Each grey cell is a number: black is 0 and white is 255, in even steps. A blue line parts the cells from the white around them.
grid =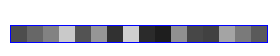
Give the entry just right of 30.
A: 144
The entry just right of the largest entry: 43

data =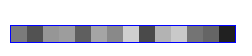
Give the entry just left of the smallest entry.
101
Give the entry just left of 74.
207

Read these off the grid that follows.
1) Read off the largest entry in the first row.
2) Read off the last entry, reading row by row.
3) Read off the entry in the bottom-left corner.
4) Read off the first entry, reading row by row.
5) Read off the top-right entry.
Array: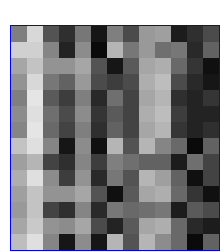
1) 216
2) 98
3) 189
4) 127
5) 75

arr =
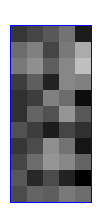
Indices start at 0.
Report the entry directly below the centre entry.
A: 28
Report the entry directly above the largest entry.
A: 171
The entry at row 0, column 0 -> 54
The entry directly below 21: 100
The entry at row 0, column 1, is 69
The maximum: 191
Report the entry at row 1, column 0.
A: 108
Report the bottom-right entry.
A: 108
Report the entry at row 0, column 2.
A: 88
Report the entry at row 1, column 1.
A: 128
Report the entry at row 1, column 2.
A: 69
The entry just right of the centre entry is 149
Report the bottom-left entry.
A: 75
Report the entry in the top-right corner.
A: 28
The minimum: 0

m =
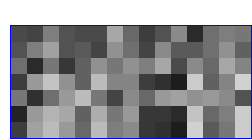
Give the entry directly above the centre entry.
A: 145
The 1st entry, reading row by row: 74
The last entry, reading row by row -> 203
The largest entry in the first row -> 167
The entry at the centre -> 132
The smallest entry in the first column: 35
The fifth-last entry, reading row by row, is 29
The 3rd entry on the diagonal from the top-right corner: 104
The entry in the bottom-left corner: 61
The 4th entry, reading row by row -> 82
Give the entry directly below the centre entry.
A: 138
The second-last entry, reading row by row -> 119
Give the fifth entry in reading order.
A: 74
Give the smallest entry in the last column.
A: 82
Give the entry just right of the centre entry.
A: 61
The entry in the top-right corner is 119
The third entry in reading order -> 126
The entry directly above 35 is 119
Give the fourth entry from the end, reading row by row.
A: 209

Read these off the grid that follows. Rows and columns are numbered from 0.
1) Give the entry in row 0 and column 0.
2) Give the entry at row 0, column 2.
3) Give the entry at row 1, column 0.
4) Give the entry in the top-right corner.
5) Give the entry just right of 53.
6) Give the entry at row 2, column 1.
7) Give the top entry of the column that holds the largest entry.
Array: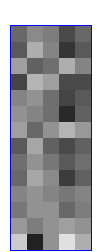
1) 104
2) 125
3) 89
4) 104
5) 89
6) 97
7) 74

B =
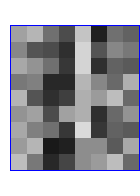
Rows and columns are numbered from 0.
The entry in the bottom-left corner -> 189
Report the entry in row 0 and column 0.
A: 161
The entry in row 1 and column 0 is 135
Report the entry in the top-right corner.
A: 98
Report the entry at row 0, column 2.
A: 112
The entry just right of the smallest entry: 32
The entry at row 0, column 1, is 181
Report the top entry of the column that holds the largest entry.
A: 196
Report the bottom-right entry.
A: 105
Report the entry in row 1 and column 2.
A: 76
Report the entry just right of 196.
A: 32
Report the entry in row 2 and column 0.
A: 168
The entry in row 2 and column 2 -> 112
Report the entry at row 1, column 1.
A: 84
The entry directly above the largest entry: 175
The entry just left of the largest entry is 55
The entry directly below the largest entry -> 141

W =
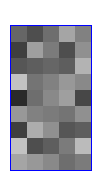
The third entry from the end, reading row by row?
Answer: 137
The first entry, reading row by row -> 102
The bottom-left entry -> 165
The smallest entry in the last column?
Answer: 71
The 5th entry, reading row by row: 129
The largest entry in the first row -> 165
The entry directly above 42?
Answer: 194
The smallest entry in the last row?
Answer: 110
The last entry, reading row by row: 123
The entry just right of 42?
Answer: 110
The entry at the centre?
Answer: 137
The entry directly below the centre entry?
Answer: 123
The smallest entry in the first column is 42
